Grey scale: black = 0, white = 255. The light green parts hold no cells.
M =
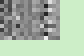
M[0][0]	57
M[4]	[98, 156, 164, 138, 207, 118, 145, 142, 120, 136, 73, 178, 160, 165, 128]
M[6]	[186, 107, 102, 141, 57, 150, 128, 127, 152, 133, 202, 68, 103, 104, 148]
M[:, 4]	[150, 107, 126, 140, 207, 144, 57, 149, 140, 155]
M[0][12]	222
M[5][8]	164
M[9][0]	135
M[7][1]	144
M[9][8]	125
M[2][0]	60
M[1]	[142, 101, 79, 174, 107, 116, 143, 114, 151, 131, 135, 33, 140, 145, 162]
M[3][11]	36
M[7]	[64, 144, 91, 150, 149, 133, 143, 122, 163, 157, 118, 151, 213, 176, 149]
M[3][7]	118
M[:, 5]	[130, 116, 140, 103, 118, 133, 150, 133, 104, 160]
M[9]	[135, 169, 190, 97, 155, 160, 128, 158, 125, 142, 148, 237, 130, 123, 112]
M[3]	[142, 105, 99, 177, 140, 103, 148, 118, 135, 124, 102, 36, 132, 151, 157]
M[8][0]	136
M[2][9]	162
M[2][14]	155
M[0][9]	158

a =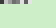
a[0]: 58
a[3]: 110
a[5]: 223
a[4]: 127

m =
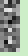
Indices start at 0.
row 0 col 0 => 110
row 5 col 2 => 12
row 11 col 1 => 82
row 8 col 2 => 107
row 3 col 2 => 118
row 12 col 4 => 201
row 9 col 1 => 126
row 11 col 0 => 157
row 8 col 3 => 124
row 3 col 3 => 100
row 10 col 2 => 223
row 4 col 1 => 153
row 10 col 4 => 112
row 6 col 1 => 170
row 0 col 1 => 199
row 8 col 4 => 128
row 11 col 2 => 66
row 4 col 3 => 31
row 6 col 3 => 151
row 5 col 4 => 88
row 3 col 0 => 130
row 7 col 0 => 96

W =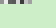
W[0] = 147
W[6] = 196
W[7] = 161
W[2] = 94

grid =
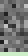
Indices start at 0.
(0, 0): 105
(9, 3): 117
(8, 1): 110
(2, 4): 116
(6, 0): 126
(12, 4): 76
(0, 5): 115
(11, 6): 132
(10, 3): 123
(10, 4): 151
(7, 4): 129
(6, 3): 49
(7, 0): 93
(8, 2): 95
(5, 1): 39
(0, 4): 128
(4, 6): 113
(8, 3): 138
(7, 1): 138
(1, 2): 113
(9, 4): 106
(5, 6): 164
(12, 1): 43
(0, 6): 104
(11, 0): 141
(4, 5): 85

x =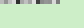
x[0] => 187
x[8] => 223
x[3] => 218

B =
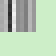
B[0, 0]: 167
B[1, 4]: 139
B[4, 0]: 171
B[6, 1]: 183
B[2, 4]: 139
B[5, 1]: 188
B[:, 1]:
[191, 183, 184, 184, 183, 188, 183, 186]
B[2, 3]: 226
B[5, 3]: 220
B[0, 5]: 149
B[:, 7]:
[181, 182, 181, 183, 182, 181, 183, 181]
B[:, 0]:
[167, 172, 169, 175, 171, 168, 173, 168]
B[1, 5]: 150
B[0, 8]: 152
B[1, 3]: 233
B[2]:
[169, 184, 56, 226, 139, 149, 127, 181, 152]
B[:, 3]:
[218, 233, 226, 240, 229, 220, 236, 223]
